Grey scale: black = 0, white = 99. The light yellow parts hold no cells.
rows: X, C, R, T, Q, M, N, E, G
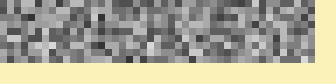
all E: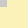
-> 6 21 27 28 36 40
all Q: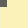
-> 7 11 17 18 22 30 31 32 37 43
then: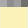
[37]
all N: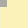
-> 4 15 16 19 27 35
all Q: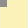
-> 25 27 29 35 38

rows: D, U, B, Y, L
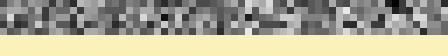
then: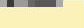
[50]
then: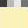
[40]
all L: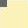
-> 2 18 21 33 45 46 63
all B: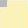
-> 11 17 42 48 50 57
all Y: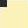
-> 2 10 16 21 49 50

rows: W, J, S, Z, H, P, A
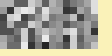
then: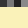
[47]
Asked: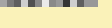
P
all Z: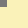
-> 10 13
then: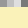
[64]

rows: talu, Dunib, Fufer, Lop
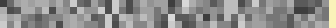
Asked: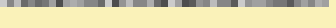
Lop
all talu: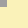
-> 2 4 13 22 23 38
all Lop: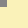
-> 1 4 12 13 19 20 29 31 32 38 42 44
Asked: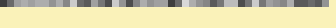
talu
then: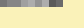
[79]
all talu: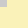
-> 10 16 36

